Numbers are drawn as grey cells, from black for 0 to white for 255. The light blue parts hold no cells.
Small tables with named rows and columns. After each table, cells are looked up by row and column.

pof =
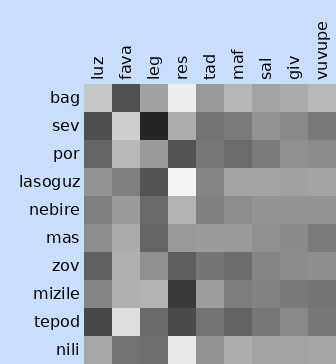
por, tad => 120
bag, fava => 80
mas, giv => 138
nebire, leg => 105
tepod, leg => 106
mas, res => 153
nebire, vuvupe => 148
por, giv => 144
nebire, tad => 129
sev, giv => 136
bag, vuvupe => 184
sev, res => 172
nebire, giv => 149
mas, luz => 141
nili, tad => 146
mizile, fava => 176
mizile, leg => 179
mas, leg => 100
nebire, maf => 141
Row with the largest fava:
tepod

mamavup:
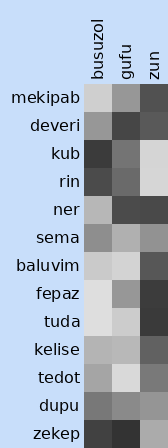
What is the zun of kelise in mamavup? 97
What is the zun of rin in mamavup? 214
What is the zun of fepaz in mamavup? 60
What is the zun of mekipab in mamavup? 81
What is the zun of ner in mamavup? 73
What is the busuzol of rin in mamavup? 75
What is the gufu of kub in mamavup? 116
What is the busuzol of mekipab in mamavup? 207
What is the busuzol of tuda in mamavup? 222
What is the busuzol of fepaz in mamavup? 222
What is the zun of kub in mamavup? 213
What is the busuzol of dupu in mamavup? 120
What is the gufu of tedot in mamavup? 217
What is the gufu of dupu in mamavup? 138
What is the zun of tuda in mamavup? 58
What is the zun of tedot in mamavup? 121

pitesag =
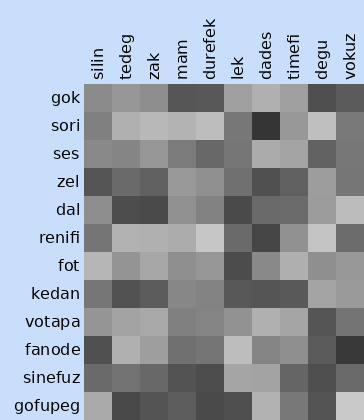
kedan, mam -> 135
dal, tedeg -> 77
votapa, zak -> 168
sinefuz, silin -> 106
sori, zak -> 184
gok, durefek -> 88
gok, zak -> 141
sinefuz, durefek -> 77
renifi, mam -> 172
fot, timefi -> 175
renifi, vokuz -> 108
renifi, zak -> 176
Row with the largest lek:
fanode

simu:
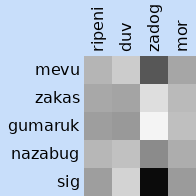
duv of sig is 211
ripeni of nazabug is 183
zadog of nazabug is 139
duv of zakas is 164
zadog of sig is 11
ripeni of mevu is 181

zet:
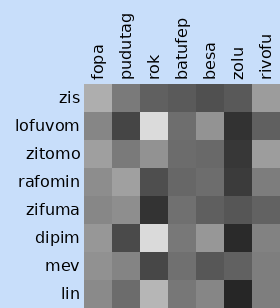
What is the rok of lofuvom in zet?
219
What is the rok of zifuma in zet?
51
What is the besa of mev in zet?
87
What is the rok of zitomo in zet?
146
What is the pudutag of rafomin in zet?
160
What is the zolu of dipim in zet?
42
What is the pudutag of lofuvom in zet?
69
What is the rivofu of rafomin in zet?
125
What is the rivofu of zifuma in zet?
98
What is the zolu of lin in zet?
38
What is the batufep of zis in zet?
90
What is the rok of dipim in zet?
218

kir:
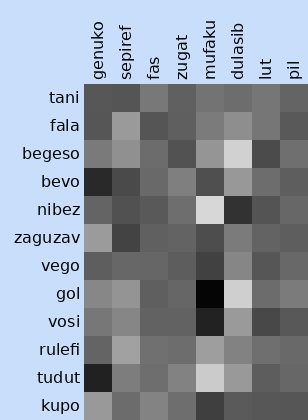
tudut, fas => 110
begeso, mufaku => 149
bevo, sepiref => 74
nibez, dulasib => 50
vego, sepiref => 103
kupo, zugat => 110
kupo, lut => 87
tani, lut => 118
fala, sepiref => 154
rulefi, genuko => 100
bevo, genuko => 41
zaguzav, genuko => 155
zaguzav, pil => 94
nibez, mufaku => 215
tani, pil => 100
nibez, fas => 89
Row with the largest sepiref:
rulefi

